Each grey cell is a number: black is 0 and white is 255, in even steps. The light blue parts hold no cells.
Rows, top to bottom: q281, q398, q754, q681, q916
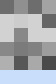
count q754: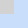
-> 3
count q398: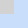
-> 2
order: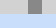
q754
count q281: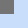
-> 0
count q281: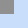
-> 1

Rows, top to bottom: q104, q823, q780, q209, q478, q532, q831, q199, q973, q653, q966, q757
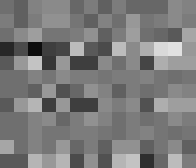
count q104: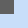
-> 2
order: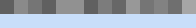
q966
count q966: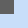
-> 3
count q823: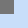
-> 2

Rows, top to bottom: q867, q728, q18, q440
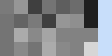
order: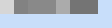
q440
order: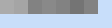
q18
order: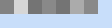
q440
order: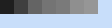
q728
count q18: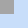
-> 1
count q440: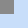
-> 2
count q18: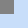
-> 3

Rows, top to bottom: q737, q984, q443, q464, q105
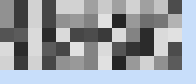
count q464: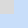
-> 4
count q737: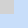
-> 4
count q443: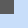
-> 1
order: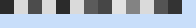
q464
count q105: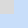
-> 0
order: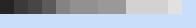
q105

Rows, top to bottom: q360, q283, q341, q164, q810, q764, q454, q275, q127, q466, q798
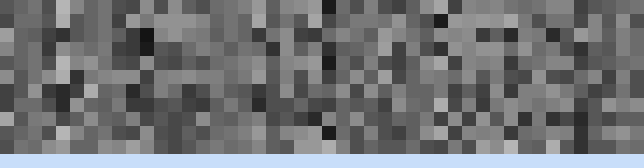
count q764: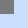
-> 4
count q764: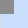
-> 8
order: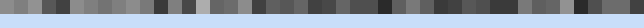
q275
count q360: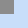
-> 4
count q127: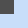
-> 2

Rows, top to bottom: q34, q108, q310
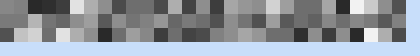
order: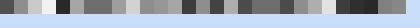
q34
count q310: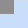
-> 4
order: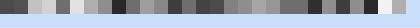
q310
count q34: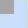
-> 2

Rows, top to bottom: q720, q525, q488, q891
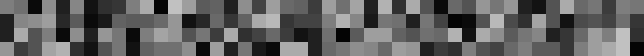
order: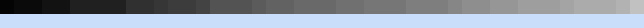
q720
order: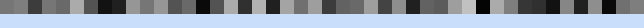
q720
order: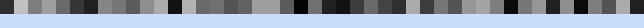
q488
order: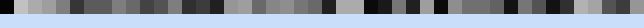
q891
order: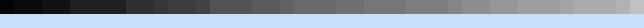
q488

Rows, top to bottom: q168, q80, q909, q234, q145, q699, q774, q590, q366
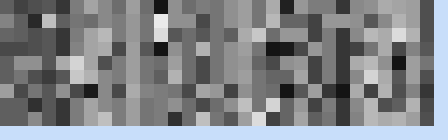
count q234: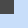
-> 5
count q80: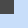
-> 1
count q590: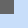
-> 1
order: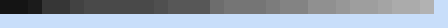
q234
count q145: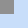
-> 5

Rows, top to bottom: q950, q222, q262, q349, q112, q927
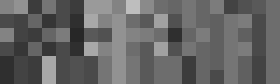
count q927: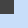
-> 2
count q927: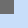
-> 3

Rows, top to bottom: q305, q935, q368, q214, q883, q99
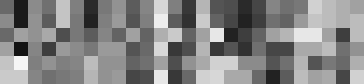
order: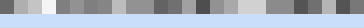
q883
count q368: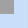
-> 5
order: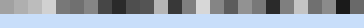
q305

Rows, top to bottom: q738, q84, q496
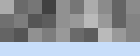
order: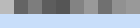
q84
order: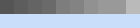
q496

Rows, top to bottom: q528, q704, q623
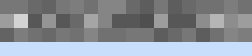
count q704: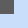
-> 0
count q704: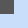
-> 6
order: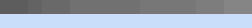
q623

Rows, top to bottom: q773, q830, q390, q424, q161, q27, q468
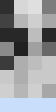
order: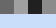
q424
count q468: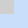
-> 2
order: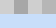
q468
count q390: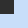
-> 0
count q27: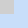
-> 0

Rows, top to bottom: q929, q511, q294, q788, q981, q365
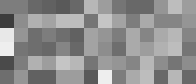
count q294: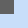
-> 1
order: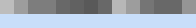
q929
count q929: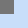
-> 1

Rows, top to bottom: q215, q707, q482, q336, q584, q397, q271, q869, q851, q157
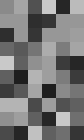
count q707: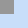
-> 4
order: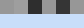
q482
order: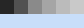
q215
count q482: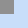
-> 0
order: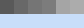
q336
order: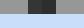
q707

